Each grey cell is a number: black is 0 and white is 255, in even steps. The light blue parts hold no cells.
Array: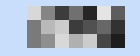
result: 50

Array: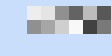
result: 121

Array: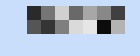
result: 179

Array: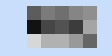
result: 165

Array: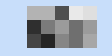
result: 155

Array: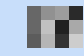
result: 169

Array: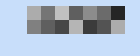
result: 172
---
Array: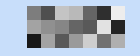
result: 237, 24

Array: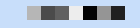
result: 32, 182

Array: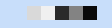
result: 10, 217

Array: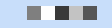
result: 86, 127

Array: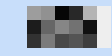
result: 238, 50

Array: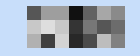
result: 138, 177
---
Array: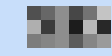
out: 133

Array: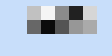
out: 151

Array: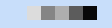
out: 92

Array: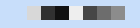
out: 109

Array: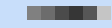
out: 86

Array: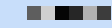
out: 177

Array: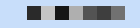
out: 62
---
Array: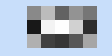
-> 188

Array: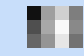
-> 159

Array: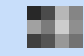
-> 75

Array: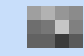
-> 178

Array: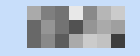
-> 127

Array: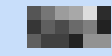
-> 118

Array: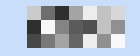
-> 110

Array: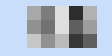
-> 124
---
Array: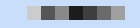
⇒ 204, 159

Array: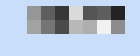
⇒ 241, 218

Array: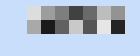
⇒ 230, 221

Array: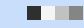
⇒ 245, 193

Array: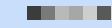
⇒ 206, 185

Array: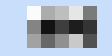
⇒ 251, 230

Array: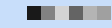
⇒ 211, 180

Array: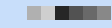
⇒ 207, 176

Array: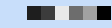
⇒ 233, 161
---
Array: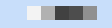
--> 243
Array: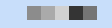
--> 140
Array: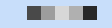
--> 73
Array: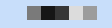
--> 122
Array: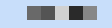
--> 105
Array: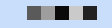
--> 90
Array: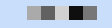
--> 170
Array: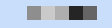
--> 142
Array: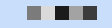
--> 123
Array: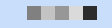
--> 128
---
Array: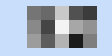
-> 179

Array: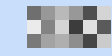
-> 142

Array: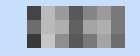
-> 121

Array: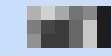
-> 103

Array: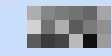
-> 186

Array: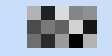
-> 155

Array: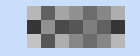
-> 108
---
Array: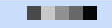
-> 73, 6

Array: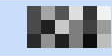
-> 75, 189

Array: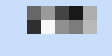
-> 103, 185

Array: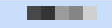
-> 72, 208

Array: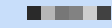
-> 42, 65

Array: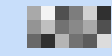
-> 169, 220
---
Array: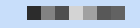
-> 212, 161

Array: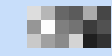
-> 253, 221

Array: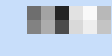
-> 249, 238

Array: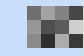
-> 206, 172

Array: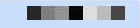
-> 222, 188

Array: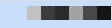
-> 193, 163
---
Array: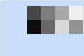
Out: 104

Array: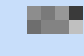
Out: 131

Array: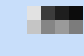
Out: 133

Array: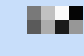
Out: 172

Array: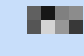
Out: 212

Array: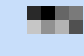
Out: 145

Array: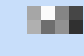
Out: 110
